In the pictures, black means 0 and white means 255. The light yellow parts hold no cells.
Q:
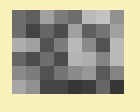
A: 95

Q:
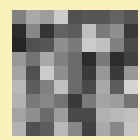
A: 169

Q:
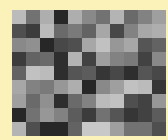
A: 114

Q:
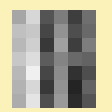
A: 215

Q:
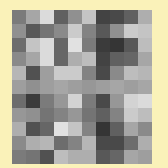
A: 166

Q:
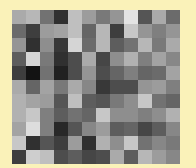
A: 183

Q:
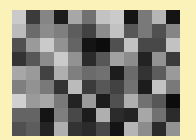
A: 59
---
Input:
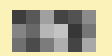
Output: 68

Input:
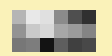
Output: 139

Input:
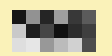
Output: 158

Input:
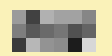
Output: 162

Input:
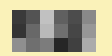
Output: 96

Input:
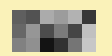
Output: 156
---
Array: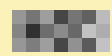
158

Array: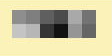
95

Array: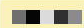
219

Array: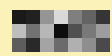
149

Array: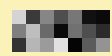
134

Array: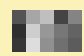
191
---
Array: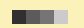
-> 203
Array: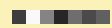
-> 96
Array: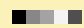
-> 79
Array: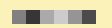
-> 75
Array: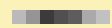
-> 193
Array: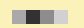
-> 209
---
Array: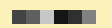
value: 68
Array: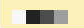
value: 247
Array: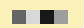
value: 101
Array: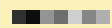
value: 48
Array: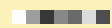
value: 253
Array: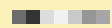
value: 108
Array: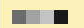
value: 108
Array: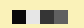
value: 10
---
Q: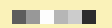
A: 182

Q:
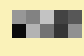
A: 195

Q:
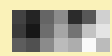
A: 43

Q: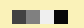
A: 128

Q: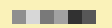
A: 161

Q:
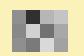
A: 48
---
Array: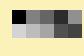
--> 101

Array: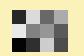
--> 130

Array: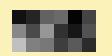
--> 49

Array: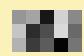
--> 78

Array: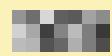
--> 187

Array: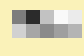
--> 194

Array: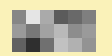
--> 185

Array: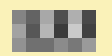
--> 59

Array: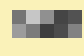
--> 144
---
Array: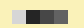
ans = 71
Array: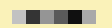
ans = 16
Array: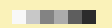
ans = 94
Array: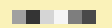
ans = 126
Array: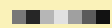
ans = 91
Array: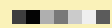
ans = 239
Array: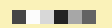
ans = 167
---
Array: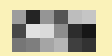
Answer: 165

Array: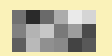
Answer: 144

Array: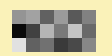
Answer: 113

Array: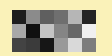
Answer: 22

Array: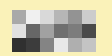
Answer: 132

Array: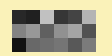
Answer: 110

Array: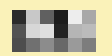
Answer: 140
